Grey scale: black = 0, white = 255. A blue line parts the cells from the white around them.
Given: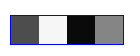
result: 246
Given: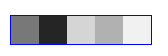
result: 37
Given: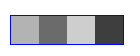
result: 107
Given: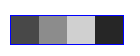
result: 140
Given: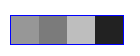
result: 123
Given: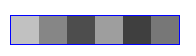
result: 134
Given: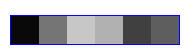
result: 117
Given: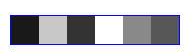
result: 200
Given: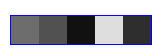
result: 81
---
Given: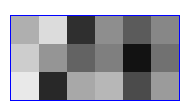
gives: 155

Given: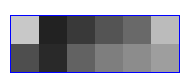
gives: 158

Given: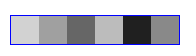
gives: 137

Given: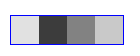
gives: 201

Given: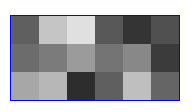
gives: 101

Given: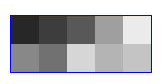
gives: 196

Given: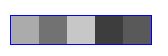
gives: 89

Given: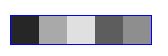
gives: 142
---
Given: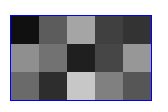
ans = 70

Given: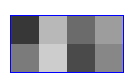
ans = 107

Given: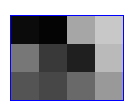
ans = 31

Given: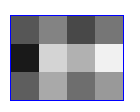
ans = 177

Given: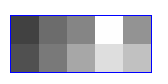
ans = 254

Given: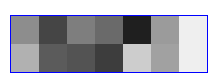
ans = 155
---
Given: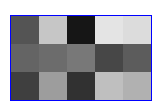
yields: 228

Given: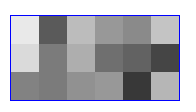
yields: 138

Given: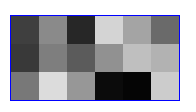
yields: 164

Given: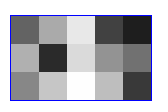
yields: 65

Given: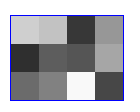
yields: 55

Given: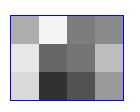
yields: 125
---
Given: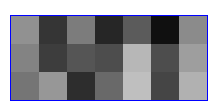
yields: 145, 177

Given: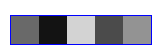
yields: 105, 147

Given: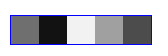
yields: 111, 76

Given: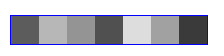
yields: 92, 58

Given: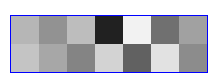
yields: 182, 140

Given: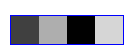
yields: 64, 214

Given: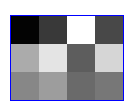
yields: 3, 119
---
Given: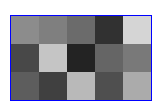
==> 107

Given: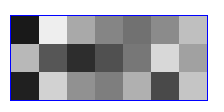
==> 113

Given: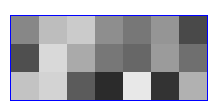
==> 119

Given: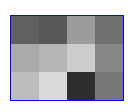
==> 88

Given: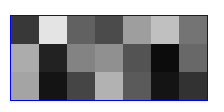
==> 158

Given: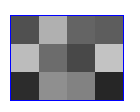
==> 176

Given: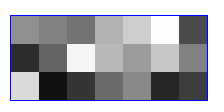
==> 205
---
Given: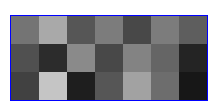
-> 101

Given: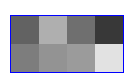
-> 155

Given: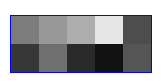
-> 18

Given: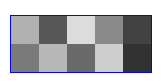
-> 206

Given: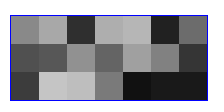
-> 129

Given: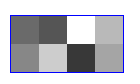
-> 56
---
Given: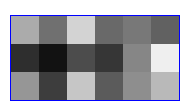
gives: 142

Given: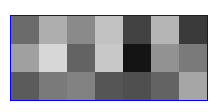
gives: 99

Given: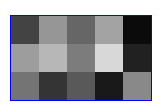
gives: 25

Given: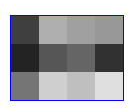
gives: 191

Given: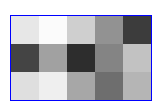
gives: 110

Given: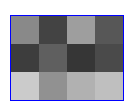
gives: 177
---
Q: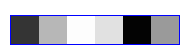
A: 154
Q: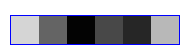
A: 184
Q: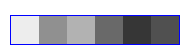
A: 80
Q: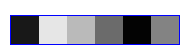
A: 131
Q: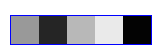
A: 3
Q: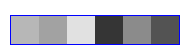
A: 83
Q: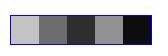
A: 13
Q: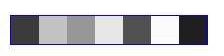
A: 31
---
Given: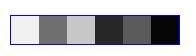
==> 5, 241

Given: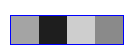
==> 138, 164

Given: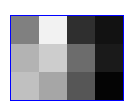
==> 18, 192

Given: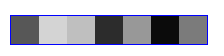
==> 123, 87

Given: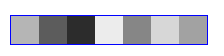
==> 162, 181

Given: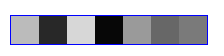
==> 122, 187

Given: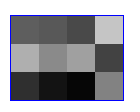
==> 197, 47
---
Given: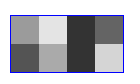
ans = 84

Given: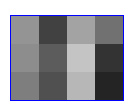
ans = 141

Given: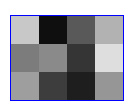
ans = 124

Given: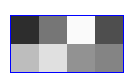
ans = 189

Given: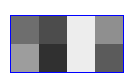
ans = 157

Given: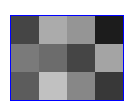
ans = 122
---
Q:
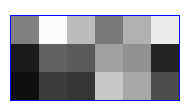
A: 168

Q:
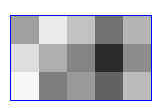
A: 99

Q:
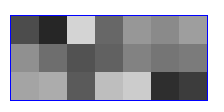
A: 46

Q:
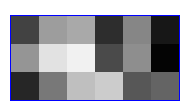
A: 87

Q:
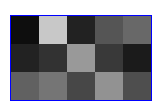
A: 146

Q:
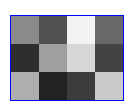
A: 60
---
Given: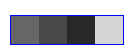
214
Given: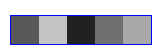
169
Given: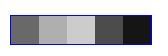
21
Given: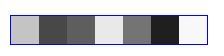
248
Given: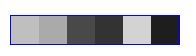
30
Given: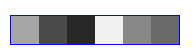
105
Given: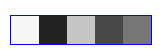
118
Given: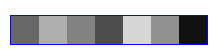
17
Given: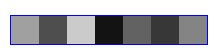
132
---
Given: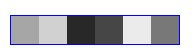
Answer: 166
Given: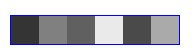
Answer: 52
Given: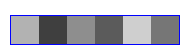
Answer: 178
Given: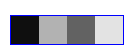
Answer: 15
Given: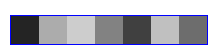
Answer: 36
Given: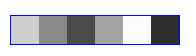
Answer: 206
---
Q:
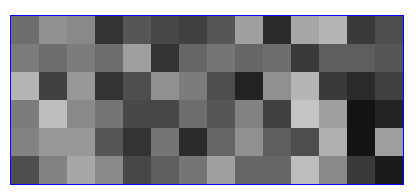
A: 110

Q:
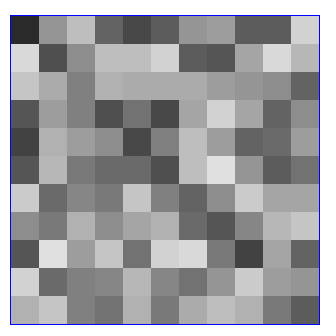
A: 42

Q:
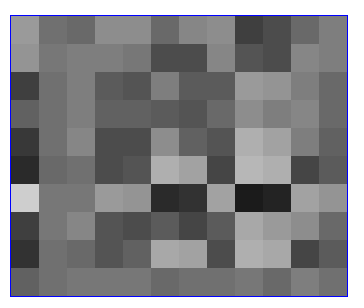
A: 154

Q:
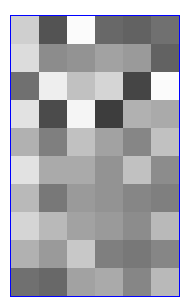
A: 207

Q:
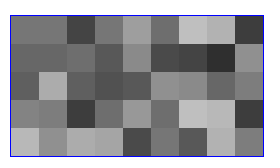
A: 118
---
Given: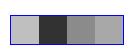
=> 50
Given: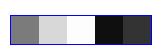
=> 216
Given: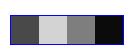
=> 211
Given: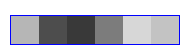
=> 77
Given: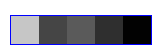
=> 69
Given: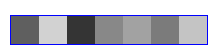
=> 210
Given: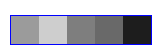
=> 206
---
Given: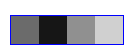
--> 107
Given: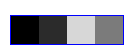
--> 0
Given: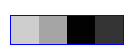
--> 206
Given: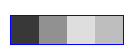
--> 56
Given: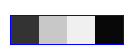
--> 51
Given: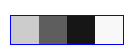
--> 204
